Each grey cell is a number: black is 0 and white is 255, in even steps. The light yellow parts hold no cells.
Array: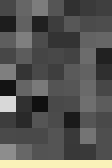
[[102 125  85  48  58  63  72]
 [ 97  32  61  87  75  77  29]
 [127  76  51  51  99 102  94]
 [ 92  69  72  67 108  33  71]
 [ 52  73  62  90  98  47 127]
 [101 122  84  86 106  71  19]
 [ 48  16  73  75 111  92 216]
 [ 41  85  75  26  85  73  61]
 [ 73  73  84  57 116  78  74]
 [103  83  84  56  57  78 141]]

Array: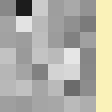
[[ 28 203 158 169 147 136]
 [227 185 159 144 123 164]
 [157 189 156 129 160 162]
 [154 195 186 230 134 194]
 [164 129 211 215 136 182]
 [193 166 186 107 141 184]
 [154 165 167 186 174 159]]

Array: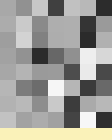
[[145 199  64 193 184  44 168]
 [202 138 174 175  52 154 172]
 [211 129 173 175  43 177 158]
 [146  43 103 144 238 215 162]
 [180 154 155  77 234  73 167]
 [124 108 246 182  59 105 182]
 [185 141 201  60 170 184 178]
 [162 172 161  68 247  47 194]]

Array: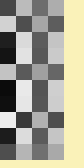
[[187 109 173  71]
 [ 78 166  93 210]
 [218  92 196  31]
 [226  88 202  20]
 [ 90 160 102 195]
 [233  84 207  11]
 [230  86 205  15]
 [ 57 177  78 237]
 [220  91 197  28]
 [181 112 169  78]]

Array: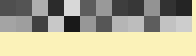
[[ 84 174  43 216  92 153  62  55 147  50  36  79]
 [158  65 200  25 151  86 181 189  93 194 205 164]]

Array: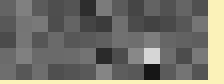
[[128  91  78  84  45 123  91  69  99  82 101  80 100]
 [117 121  77 100  68  59 112  75  66  73  87 117  88]
 [118  86 106  87  90  96 113 110 126 102  98  94  75]
 [128 106 106 107 115  42  77 136 214 109  76 121 107]
 [ 87 110  79  84  89 133  93  88  22  91 116  84 110]]

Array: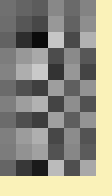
[[100  92 136 106 131 112]
 [ 86  71 152  98 142 109]
 [ 45  11 198  73 177  98]
 [152 169  76 138  87 125]
 [174 201  51 151  68 131]
 [ 80  63 158  95 147 107]
 [158 178  68 142  81 127]
 [ 79  61 160  94 148 107]
 [156 175  71 140  83 127]
 [146 161  82 135  91 124]
 [ 55  26 187  79 168 101]]

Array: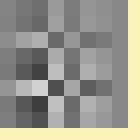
[[119 111 154 125 149 143 135 131]
 [114 104 159 122 153 145 135 130]
 [162 174 105 151 113 123 135 142]
 [104  89 171 116 161 149 135 127]
 [ 88  66 189 107 175 157 135 123]
 [184 208  79 165  94 113 136 148]
 [ 86  63 191 105 176 158 135 123]
 [ 99  82 176 113 165 152 135 126]]

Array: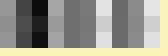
[[ 68  11 165 111 121 227 106 140 229 150]
 [ 77  31 155 112 119 205 108 135 207 143]
 [ 70  15 163 111 120 223 107 139 224 148]]
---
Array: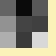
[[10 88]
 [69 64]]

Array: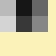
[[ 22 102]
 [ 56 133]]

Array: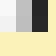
[[192  38]
 [189  41]]

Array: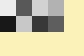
[[ 88 210]
 [199  56]]

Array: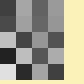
[[166  99]
 [159 102]]

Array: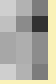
[[178 124]
 [139  49]]

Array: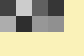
[[204  96]
 [ 46 151]]

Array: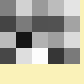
[[210 154]
 [123  81]]

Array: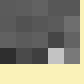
[[93 98]
 [82 87]]
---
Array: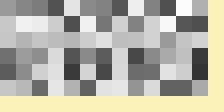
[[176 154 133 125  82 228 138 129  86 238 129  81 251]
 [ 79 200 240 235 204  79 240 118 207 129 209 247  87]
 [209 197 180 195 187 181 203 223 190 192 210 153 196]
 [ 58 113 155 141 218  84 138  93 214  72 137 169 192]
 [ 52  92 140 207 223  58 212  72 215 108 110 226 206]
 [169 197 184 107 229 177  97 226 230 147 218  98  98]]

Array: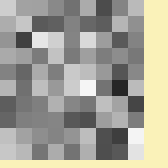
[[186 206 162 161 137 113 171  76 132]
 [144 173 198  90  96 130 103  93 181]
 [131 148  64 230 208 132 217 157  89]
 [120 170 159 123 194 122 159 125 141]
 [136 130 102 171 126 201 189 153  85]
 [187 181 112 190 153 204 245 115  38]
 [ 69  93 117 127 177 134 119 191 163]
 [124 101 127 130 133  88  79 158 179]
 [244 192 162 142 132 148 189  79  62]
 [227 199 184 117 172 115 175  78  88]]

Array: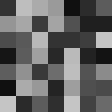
[[ 93  52 189 171 154  16  44]
 [ 30 149 167  59 164  82  31]
 [195  76  88 185  51  52  63]
 [ 19  22  93 160  39 187  35]
 [140  95 144  57 110 189  83]
 [ 74  16 172 152  37 158  79]
 [105 198  41  93  48 198  67]]

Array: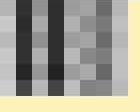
[[182 181  50 145  48 157 163 108]
 [191 200  44 169  48 177 142 121]
 [182 186  50 145  48 157 163 108]
 [191 200  50 175  48 184 136 125]
 [191 195  38 151  34 157 169 103]
 [185 205  68 182  68 190 129 134]]

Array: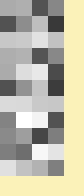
[[135 171 175  83]
 [ 57  82 141 190]
 [194 199 202 226]
 [136 174 178  84]
 [ 75 171 221 232]
 [ 60  81 146 196]
 [199 218 217 201]
 [ 82 131 255 243]
 [126 138 158  70]
 [228 126 110 247]
 [127 224 194 178]]

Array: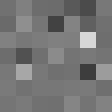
[[120 113 128 109 108  89  75]
 [112 106 143 118  66 131  96]
 [110 129 120 124 128 127 215]
 [116 109  81 112 139 116 121]
 [156 120 167 120 112 114  61]
 [111 122 114 119 119 121 122]
 [130 117 122 113 112 133 116]]
